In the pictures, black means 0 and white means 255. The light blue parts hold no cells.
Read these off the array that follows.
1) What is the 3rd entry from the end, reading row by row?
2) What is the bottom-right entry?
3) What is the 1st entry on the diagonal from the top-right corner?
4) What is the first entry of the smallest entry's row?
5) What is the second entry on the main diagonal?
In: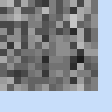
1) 183
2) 126
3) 114
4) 168
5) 114

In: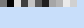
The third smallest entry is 62
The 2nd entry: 4
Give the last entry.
208

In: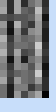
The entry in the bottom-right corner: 2
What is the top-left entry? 153
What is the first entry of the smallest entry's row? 112
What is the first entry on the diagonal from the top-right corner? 45
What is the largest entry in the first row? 165
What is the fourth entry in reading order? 45
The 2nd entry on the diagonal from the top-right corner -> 189
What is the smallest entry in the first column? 86
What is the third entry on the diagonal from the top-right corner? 100
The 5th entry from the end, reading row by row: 153
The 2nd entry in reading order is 45
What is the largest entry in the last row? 165
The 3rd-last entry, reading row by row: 126

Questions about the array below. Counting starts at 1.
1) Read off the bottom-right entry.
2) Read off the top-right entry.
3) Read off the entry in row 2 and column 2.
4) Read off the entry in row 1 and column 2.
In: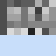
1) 147
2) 202
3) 174
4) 104

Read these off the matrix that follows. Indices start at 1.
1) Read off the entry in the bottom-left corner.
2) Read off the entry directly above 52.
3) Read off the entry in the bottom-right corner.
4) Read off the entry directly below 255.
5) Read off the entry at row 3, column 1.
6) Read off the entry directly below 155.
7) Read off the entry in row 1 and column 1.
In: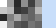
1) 239
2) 40
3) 101
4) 198
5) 40
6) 183
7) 255

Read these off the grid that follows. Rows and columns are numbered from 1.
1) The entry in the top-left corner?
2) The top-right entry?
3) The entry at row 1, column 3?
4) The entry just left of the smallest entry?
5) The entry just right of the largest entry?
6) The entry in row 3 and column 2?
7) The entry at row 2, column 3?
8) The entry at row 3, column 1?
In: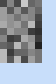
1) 73
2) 117
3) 73
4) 158
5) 102
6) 145
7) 145
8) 158

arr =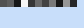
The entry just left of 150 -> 23
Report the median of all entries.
81
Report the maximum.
246

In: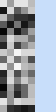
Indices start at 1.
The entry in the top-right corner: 188
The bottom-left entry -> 174
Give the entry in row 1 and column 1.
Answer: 229
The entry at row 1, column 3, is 229
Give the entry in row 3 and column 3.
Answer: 50
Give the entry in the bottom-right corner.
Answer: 37
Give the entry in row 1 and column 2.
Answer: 158
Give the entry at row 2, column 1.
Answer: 22
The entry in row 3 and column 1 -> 188
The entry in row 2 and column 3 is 91

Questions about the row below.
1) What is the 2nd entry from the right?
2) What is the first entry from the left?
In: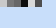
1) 216
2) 201

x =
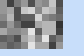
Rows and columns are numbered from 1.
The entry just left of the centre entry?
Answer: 65
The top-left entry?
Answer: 151
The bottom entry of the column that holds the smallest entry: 151
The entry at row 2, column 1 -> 151
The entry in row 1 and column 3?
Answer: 122
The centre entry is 65
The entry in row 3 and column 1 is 137
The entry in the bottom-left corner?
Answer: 122
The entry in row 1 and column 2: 65
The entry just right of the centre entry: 167
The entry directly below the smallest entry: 65
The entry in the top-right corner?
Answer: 79
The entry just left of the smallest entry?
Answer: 182
